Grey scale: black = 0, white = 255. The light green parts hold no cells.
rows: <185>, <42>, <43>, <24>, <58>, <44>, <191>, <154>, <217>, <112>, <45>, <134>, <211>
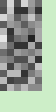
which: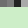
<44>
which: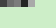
<44>
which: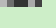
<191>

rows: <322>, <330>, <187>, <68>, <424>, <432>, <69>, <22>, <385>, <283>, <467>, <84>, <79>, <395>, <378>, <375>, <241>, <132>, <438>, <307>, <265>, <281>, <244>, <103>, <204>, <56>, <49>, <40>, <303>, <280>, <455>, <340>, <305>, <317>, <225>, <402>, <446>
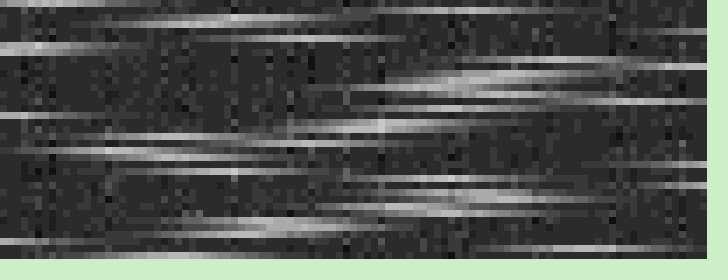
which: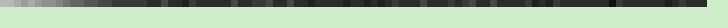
<22>
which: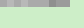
<378>

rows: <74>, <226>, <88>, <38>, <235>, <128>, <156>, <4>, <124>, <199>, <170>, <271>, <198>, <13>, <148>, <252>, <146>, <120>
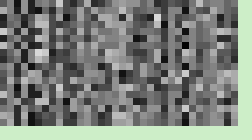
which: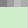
<170>
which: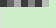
<4>
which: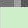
<156>

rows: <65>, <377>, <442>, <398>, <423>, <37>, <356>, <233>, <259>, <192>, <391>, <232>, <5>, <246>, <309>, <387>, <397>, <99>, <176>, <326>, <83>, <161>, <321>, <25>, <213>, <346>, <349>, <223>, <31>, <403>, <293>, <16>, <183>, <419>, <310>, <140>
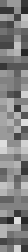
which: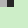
<233>
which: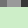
<65>
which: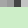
<442>
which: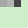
<25>
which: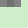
<232>
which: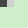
<246>

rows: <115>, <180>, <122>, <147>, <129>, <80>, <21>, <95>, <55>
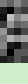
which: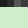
<55>
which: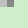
<122>
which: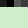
<180>

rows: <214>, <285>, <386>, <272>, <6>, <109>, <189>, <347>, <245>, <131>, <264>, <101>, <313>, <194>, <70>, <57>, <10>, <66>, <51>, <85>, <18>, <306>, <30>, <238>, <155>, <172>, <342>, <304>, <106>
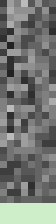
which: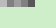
<85>
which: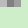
<85>
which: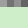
<347>
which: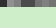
<109>
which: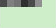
<101>
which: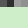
<131>

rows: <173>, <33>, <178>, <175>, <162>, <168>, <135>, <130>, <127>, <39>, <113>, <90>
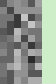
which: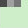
<168>
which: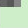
<135>
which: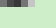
<175>

